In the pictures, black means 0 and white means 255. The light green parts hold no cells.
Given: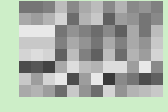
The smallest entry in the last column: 96
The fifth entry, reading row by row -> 137
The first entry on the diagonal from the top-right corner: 128
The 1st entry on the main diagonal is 117
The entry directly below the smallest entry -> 212
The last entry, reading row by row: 200
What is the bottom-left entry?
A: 169
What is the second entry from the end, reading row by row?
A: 188
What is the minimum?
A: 57
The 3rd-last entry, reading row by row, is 179
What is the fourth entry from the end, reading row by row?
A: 147
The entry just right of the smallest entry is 137
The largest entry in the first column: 232
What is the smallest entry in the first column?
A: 76
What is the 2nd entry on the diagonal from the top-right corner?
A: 117
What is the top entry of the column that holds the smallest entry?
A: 137
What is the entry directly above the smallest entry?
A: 221
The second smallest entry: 66

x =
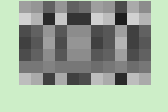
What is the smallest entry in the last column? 87
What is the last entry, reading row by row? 170
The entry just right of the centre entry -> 64
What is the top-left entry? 159
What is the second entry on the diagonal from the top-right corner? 209
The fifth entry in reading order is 97
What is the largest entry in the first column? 209
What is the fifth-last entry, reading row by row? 189
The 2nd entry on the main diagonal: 180
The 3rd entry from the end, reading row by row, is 42
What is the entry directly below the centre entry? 140
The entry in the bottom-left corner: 189
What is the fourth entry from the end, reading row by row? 170
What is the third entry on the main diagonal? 149
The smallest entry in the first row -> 76
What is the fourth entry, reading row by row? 149
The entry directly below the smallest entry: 159
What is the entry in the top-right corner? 140

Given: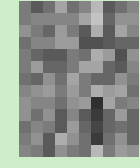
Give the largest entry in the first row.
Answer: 184
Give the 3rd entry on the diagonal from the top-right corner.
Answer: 90
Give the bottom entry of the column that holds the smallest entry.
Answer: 184
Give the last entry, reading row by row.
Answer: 145
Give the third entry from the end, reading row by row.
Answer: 123
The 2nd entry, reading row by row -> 90
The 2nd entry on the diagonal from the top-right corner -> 145
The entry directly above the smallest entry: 173
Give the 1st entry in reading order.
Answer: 123
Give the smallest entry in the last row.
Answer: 90
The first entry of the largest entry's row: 123
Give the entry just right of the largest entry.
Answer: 102
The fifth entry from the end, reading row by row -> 112
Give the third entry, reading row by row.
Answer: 112
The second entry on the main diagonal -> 133
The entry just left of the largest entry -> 164
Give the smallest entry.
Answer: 47
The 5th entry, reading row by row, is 112
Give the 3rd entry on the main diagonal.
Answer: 102
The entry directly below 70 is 59
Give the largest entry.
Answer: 195
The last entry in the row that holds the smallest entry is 133
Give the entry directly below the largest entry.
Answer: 173
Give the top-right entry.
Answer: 133
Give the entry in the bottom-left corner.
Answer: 133
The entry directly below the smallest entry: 59

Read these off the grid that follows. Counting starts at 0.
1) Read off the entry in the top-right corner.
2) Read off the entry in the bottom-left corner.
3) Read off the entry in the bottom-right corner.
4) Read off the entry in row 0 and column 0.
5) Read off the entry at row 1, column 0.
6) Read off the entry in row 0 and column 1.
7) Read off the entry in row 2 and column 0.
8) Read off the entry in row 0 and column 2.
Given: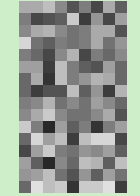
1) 95
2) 104
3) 61
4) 170
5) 125
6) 170
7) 137
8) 190
